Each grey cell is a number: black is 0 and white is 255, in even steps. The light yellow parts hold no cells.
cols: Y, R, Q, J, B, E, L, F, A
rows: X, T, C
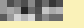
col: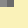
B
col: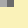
F
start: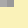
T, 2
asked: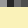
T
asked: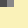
X

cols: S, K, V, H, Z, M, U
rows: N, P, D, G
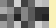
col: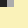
U
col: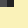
V
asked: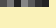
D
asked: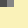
P
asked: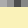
P

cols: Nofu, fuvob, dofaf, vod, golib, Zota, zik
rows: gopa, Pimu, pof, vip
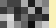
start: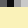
vip, 4
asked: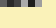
Pimu
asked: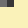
pof
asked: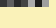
Pimu

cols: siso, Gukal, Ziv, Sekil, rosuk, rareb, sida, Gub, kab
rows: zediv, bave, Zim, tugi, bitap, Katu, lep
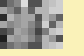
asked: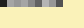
Katu
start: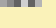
tugi, 4

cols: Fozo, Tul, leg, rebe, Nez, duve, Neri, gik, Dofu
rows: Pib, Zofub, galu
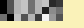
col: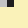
Neri
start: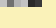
Pib, 4
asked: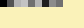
Zofub

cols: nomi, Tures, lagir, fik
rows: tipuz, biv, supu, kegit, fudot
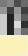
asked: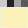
supu
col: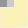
nomi
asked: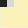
kegit
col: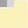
lagir
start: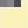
tipuz, 1

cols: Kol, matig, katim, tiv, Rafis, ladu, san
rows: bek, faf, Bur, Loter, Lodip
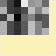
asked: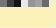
bek
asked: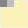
faf

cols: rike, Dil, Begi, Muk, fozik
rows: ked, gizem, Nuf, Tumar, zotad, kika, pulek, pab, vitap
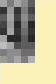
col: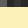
fozik
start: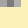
vitap, 3
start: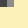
Nuf, 3
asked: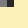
Tumar
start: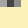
Nuf, 2
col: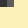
rike

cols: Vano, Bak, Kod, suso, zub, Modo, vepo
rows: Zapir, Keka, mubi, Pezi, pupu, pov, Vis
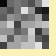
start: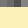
Zapir, 3
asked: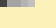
Pezi
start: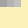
Pezi, 5
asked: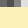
Zapir
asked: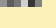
pupu
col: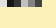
vepo
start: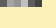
pov, 2

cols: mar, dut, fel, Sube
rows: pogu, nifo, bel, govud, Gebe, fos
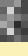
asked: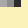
govud
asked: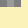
bel
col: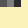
fel
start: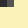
govud, 3
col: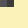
Sube
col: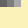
mar

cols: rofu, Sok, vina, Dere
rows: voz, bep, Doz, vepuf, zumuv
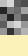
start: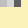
voz, 1
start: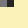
Doz, 1
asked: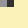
zumuv

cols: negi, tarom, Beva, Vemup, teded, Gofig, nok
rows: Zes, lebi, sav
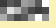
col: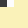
Gofig
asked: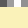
sav
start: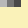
lebi, 3
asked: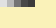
lebi
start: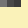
lebi, 4
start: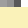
Zes, 4
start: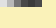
lebi, 2

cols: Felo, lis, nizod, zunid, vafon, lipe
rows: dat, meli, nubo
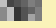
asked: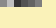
meli
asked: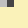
dat
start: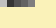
meli, 2
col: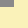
Felo

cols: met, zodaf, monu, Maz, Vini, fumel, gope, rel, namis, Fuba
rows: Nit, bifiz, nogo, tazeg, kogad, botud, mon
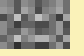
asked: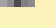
bifiz
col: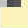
fumel

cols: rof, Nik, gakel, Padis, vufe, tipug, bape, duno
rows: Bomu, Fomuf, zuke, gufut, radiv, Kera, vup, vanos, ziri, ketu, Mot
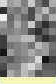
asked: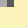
ketu
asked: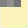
vup
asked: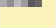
Mot
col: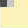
vufe
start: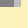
ketu, 2
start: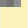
Fomuf, 2
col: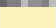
Padis

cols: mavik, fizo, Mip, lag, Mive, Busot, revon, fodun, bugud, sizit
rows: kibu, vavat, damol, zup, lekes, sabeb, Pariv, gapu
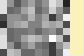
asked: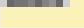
lekes
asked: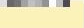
sabeb

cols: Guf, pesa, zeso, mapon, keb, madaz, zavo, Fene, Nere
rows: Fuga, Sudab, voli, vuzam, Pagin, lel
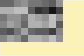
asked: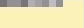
voli
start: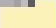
vuzam, 5

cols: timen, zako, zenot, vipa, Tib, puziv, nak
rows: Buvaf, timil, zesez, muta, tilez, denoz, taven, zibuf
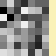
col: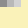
zako
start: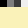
timil, 1
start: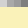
denoz, 2
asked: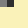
denoz

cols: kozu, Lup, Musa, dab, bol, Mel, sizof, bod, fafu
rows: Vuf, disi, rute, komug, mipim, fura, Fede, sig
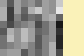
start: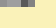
sig, 1
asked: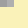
rute
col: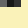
fafu
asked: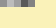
fura
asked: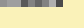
sig
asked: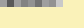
Vuf

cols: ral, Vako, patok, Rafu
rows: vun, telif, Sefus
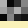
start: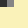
vun, 3
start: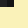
Sefus, 3

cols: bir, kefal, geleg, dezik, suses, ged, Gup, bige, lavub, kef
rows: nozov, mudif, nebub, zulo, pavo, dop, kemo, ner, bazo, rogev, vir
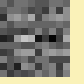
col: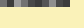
lavub
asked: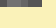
nozov
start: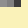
rogev, 4
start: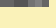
kemo, 2
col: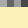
kef
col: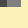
bige

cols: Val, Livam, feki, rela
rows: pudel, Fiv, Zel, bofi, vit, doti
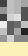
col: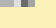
feki
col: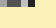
rela
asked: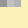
Fiv
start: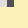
Zel, 3
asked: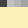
pudel

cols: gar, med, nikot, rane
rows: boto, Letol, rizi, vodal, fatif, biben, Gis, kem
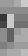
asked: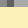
biben
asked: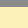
Letol
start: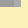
boto, 1
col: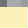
rane
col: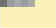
nikot
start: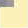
Gis, 2

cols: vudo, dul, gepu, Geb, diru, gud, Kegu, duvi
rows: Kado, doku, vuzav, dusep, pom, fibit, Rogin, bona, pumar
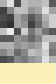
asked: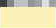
doku
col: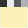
dul
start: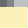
fibit, 5
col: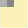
vudo
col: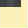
vudo

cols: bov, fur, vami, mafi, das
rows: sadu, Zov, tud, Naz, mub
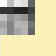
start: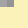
tud, 3
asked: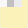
sadu
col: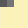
das
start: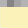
mub, 1
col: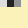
mafi
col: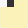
bov
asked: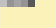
tud

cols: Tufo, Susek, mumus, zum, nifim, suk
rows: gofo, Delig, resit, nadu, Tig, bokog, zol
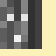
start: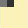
bokog, 4
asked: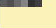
Tig

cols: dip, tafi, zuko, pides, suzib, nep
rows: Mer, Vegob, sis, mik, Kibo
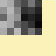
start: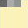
sis, 1
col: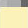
tafi
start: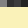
Vegob, 3
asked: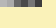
Mer
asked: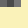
Mer

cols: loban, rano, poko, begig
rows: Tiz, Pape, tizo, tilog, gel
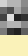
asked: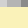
Tiz
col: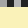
poko
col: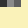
begig

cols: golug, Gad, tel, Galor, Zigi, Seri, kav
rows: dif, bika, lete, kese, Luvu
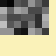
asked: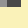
bika
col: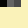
Gad
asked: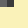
dif
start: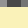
bika, 4

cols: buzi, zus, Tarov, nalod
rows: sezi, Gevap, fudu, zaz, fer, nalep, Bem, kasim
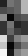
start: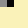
fudu, 1
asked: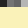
sezi

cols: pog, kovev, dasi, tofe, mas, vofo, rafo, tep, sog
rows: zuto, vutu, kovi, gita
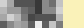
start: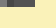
kovi, 4
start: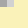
kovi, 1
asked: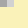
kovi

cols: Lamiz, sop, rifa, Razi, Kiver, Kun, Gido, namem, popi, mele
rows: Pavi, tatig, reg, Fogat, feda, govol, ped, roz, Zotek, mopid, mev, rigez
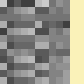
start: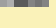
tatig, 4
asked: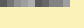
mev
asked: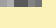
tatig
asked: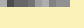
mopid

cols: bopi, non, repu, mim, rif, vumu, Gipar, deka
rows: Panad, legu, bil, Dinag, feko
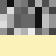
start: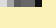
Dinag, 1
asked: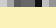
bil

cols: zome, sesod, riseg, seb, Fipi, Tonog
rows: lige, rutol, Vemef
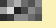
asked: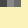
rutol
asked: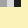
rutol
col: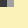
zome
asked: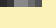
Vemef
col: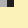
riseg
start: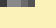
Vemef, 2

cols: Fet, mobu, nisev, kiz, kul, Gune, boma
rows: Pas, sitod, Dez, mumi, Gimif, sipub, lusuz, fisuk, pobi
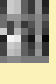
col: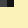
kul
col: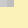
mobu
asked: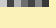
Gimif
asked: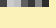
lusuz
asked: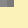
pobi

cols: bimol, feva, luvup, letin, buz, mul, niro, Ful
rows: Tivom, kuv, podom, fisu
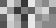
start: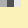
fisu, 3
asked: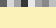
Tivom
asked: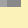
fisu
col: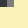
letin
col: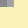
mul

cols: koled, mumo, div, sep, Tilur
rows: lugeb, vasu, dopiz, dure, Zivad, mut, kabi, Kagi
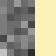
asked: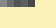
vasu
